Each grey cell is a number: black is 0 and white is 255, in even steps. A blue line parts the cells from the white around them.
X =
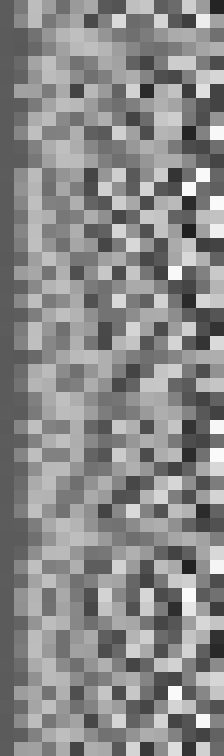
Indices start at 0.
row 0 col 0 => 92
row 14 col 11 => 174
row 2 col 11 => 149
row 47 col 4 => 138
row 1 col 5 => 167
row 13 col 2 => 181
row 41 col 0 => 92
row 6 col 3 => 123
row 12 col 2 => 187
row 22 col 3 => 169
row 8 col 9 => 68
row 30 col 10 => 78
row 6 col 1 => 161
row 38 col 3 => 147
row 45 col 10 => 207
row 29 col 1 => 91
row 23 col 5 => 164
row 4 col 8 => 162
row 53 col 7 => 169
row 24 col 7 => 72
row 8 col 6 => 151
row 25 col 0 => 90
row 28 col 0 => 91
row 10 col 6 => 135
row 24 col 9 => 196
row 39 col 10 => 153
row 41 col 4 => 155
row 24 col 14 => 52
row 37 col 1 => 93
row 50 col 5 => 112
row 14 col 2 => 191
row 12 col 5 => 160
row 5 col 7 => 127
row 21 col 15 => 199
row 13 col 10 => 212
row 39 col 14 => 166
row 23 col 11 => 76
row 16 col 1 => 134
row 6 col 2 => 160

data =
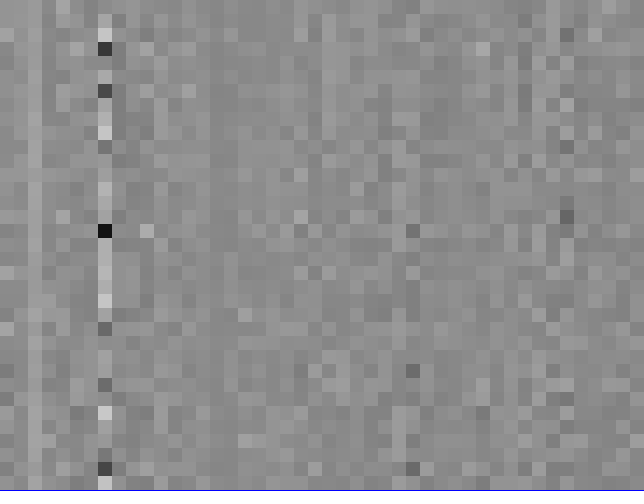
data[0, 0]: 148
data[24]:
[139, 141, 162, 147, 139, 139, 147, 141, 142, 132, 141, 139, 147, 141, 143, 138, 139, 149, 147, 146, 141, 142, 141, 134, 139, 146, 142, 139, 150, 135, 139, 146, 144, 141, 139, 146, 141, 148, 136, 134, 152, 150, 140, 136, 144, 150]
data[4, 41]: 128
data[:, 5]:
[141, 148, 141, 164, 146, 146, 150, 139, 145, 142, 138, 148, 143, 130, 136, 137, 144, 132, 139, 144, 137, 132, 134, 136, 139, 145, 143, 156, 154, 123, 132, 136, 135, 145, 126]
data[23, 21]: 151
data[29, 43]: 130
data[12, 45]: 157
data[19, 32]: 137
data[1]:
[148, 150, 154, 133, 154, 148, 132, 165, 128, 149, 135, 150, 139, 148, 141, 134, 139, 136, 136, 139, 139, 150, 134, 154, 142, 149, 149, 132, 133, 149, 137, 132, 135, 141, 149, 138, 139, 124, 145, 154, 139, 129, 146, 141, 136, 133]
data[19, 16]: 145
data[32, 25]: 141
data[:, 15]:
[135, 134, 138, 134, 134, 136, 133, 134, 135, 136, 137, 134, 138, 138, 137, 135, 136, 135, 138, 135, 137, 139, 136, 136, 138, 136, 137, 135, 135, 139, 136, 140, 136, 134, 139]
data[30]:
[148, 139, 162, 135, 148, 132, 135, 160, 143, 132, 136, 153, 132, 143, 144, 136, 135, 139, 138, 148, 151, 144, 136, 141, 137, 141, 131, 143, 155, 145, 134, 138, 137, 139, 131, 141, 149, 135, 145, 144, 126, 133, 133, 133, 148, 132]
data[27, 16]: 148
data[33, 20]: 144
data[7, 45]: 129
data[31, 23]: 133
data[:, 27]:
[144, 132, 142, 139, 140, 146, 133, 131, 132, 128, 145, 129, 129, 139, 139, 128, 147, 133, 146, 145, 143, 130, 128, 147, 139, 147, 147, 148, 129, 131, 143, 130, 147, 140, 134]
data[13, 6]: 140
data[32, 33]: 141
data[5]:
[144, 141, 159, 134, 132, 146, 148, 169, 139, 137, 134, 149, 139, 141, 144, 136, 142, 136, 139, 137, 144, 140, 133, 154, 149, 137, 146, 146, 148, 150, 133, 133, 135, 137, 146, 144, 148, 136, 146, 153, 143, 135, 142, 135, 145, 138]
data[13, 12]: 133
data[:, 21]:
[149, 150, 157, 140, 134, 140, 146, 140, 144, 151, 137, 143, 159, 145, 142, 164, 129, 142, 135, 155, 141, 145, 142, 151, 142, 134, 126, 132, 133, 154, 144, 138, 140, 133, 146]
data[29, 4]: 144
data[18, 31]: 137
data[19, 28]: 134
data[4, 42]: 134
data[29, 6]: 131
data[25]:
[136, 137, 156, 136, 132, 145, 147, 161, 142, 144, 136, 147, 143, 138, 141, 136, 145, 136, 140, 137, 142, 134, 139, 153, 151, 136, 141, 147, 138, 138, 139, 134, 136, 139, 146, 138, 147, 139, 152, 144, 141, 136, 140, 140, 141, 137]
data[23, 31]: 151
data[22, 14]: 147
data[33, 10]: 159
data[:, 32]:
[143, 135, 143, 137, 134, 135, 135, 134, 135, 139, 143, 134, 144, 143, 143, 143, 139, 135, 142, 137, 144, 144, 141, 144, 144, 136, 136, 135, 135, 144, 137, 144, 140, 135, 143]
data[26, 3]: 143

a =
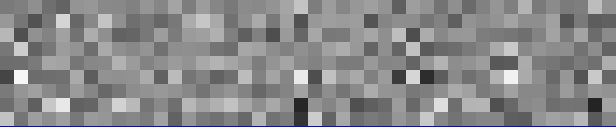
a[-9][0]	122
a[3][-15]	193
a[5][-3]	84
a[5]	[69, 246, 108, 110, 112, 170, 93, 146, 144, 146, 171, 97, 187, 117, 131, 98, 111, 188, 130, 164, 134, 233, 78, 193, 152, 169, 128, 155, 59, 214, 45, 93, 138, 112, 125, 179, 241, 170, 143, 105, 150, 84, 201, 103]
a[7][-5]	110
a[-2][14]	161
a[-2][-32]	111
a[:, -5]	[139, 161, 163, 140, 118, 105, 118, 110, 162]
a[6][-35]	141
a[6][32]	170
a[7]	[109, 140, 95, 199, 232, 97, 101, 147, 210, 185, 117, 137, 111, 183, 161, 176, 194, 166, 143, 168, 143, 38, 147, 133, 153, 80, 95, 106, 156, 104, 143, 222, 110, 180, 181, 80, 104, 137, 141, 110, 116, 115, 36, 164]
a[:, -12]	[143, 95, 151, 109, 141, 138, 170, 110, 115]
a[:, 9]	[129, 111, 101, 136, 155, 146, 141, 185, 135]
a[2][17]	95
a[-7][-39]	114
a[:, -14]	[147, 117, 172, 91, 150, 45, 126, 143, 200]
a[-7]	[183, 80, 145, 131, 161, 114, 173, 143, 98, 101, 120, 157, 123, 155, 159, 176, 128, 95, 129, 78, 154, 102, 167, 120, 122, 153, 166, 143, 190, 78, 172, 136, 151, 152, 125, 122, 118, 111, 131, 163, 124, 164, 108, 139]
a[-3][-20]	117
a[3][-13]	105
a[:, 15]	[134, 169, 176, 116, 179, 98, 138, 176, 113]
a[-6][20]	129
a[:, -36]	[136, 144, 98, 143, 178, 144, 119, 210, 130]
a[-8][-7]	142
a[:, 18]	[137, 170, 129, 162, 125, 130, 104, 143, 179]
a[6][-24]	132
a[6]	[122, 149, 160, 137, 119, 155, 134, 104, 119, 141, 146, 152, 146, 136, 116, 138, 148, 131, 104, 120, 132, 162, 111, 142, 117, 138, 172, 148, 146, 120, 126, 143, 170, 161, 123, 134, 161, 136, 136, 118, 155, 127, 151, 146]
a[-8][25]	157
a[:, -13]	[115, 130, 136, 105, 179, 93, 143, 222, 135]
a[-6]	[119, 205, 98, 119, 156, 147, 110, 170, 143, 136, 148, 113, 142, 143, 141, 116, 110, 167, 162, 141, 129, 144, 134, 161, 173, 152, 100, 143, 100, 193, 91, 105, 109, 122, 132, 170, 201, 136, 148, 140, 142, 114, 141, 99]
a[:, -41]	[111, 119, 131, 119, 166, 110, 137, 199, 142]
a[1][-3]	122

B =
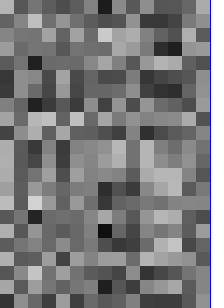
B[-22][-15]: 180
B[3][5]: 115
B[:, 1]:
[87, 133, 118, 106, 115, 142, 142, 100, 106, 141, 90, 89, 90, 93, 92, 117, 87, 117, 90, 137, 90, 143]
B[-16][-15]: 58
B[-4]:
[176, 90, 94, 157, 67, 157, 131, 156, 157, 108, 179, 163, 153, 145, 89]
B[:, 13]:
[103, 122, 175, 148, 96, 86, 100, 77, 171, 100, 138, 145, 132, 90, 134, 95, 92, 72, 145, 116, 91, 88]
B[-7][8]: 124
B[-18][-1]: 80
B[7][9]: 76
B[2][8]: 163
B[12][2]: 115
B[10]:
[173, 90, 57, 130, 59, 130, 136, 145, 183, 114, 181, 127, 109, 138, 114]
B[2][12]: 81
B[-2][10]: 134
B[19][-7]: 69
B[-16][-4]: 50
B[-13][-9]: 94
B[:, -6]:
[88, 146, 173, 154, 87, 124, 142, 76, 145, 131, 114, 114, 91, 59, 106, 88, 69, 63, 108, 140, 61, 128]
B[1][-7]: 83
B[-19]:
[156, 106, 117, 115, 87, 115, 111, 108, 168, 154, 122, 45, 31, 148, 153]
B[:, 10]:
[142, 57, 129, 122, 152, 54, 64, 149, 130, 48, 181, 181, 171, 136, 121, 149, 133, 107, 179, 52, 134, 62]
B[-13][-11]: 167
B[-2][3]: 118
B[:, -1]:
[170, 143, 91, 153, 80, 142, 145, 154, 82, 133, 114, 102, 85, 120, 133, 77, 155, 100, 89, 133, 133, 145]
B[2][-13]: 116
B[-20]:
[133, 118, 116, 162, 99, 162, 107, 202, 163, 173, 129, 98, 81, 175, 91]
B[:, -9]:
[130, 92, 107, 111, 135, 100, 102, 141, 105, 94, 136, 133, 130, 127, 111, 134, 128, 122, 131, 91, 127, 105]
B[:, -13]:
[117, 191, 116, 117, 32, 135, 106, 33, 183, 174, 57, 70, 115, 153, 210, 36, 149, 130, 94, 196, 157, 104]
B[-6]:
[175, 87, 149, 104, 91, 104, 128, 15, 102, 69, 133, 118, 132, 92, 155]
